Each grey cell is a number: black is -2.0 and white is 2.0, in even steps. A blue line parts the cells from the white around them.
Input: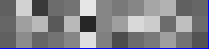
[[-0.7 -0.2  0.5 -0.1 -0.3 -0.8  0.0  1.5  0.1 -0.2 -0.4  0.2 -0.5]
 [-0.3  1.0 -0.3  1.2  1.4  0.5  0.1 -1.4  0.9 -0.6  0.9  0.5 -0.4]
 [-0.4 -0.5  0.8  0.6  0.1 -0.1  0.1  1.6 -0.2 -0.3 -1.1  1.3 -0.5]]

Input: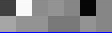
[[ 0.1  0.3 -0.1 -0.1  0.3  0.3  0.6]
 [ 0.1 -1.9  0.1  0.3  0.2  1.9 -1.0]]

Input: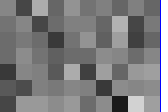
[[ 0.5  1.3 -1.6  0.2 -0.3  0.4  0.2  0.4  0.4 -0.9]
 [ 0.2  0.1  0.2 -1.1  0.0  0.1 -0.1  0.0 -0.8 -0.6]
 [ 0.5  0.4 -0.4  0.5 -1.0  0.7 -0.6  0.0  0.1 -1.1]
 [ 0.1 -0.3  0.1  0.2 -0.3 -0.3 -0.5 -0.2  0.2 -0.3]
 [-0.4 -1.0  0.5 -0.5  0.3 -0.2 -1.1 -0.3 -0.1 -0.3]
 [-0.1 -0.9  0.8 -0.4  0.0  0.0 -0.3 -0.9  0.1 -0.2]
 [-0.4  0.0 -0.4  0.0 -0.2  0.3 -0.4  0.7 -0.9  0.1]]

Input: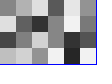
[[ 1.8 -1.4  1.8  0.3  1.3  1.0]
 [-0.7 -1.2  0.1  1.3  0.0 -0.9]
 [-0.1  1.8  0.1 -1.2 -0.5  1.5]
 [ 0.3  1.6 -0.6  1.5  0.8  0.1]]

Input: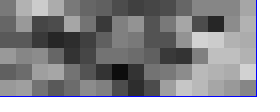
[[ 0.1  0.4  0.6  0.9  1.1  0.5 -0.8 -1.3 -0.8  0.0  0.2 -0.3 -0.6 -0.2
   0.5  0.4]
 [ 1.3  0.7  0.8  0.9  0.2 -0.1 -0.2 -1.2 -1.8 -1.2 -0.7 -0.2  0.6  0.5
  -0.3 -0.5]
 [ 0.8  1.0  1.0  0.0 -1.2 -1.1 -0.5 -0.3 -0.2 -0.2 -0.9 -1.2 -0.4  0.2
   0.1  0.4]
 [ 0.7  0.8  1.2  1.3  0.3 -0.7 -0.7 -0.1  0.0 -0.5 -1.0 -1.3 -1.4 -1.1
  -0.6 -0.6]
 [ 0.8  0.2 -1.4 -0.8  0.6 -0.1 -0.7  0.3  0.0 -1.1 -0.2  0.6 -0.8 -0.9
   0.4 -0.4]
 [ 0.6  0.1  0.1  0.1 -0.4 -0.8 -0.9 -1.0 -0.8 -0.5 -0.4 -0.1  0.7  1.2
   0.8 -0.1]]

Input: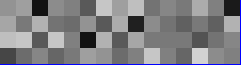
[[ 0.0  0.2  1.3 -0.4  0.0  1.1  0.0 -0.3  0.3  0.5 -0.1 -0.4  0.1 -0.3
  -0.9]
 [ 0.1 -0.2 -0.7 -0.1 -0.1 -0.1  0.6 -0.6  0.8 -1.7  0.0  1.1 -0.6  1.1
   1.0]
 [ 0.8 -0.5 -0.1 -0.5 -0.2  0.2 -1.5  0.7 -0.6  0.3 -0.3 -0.2  0.8 -0.1
   0.6]
 [-1.6  0.0  0.7 -0.1  0.1 -0.2  1.0  0.5  1.1 -0.6  0.0  0.2 -1.7  0.5
   0.3]]

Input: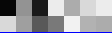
[[ 0.7  0.8  1.8 -0.1 -0.6  0.5  1.4]
 [ 1.7  1.4  0.7  1.7 -1.6  0.3 -1.9]]

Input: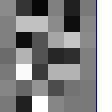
[[-0.1 -0.1  0.1  2.0 -1.5 -0.1]
 [-0.1 -0.2 -0.8  0.3 -0.4  0.1]
 [ 0.0  0.8  0.8 -1.1  1.9 -0.1]
 [ 0.0 -1.3 -1.4 -0.7  0.8 -0.3]
 [ 0.2  1.1  0.6 -0.7 -1.8  0.0]
 [ 0.1 -1.8  0.2  1.0  1.0  0.0]
 [-0.1 -1.5  0.0 -1.9 -1.2  0.2]]
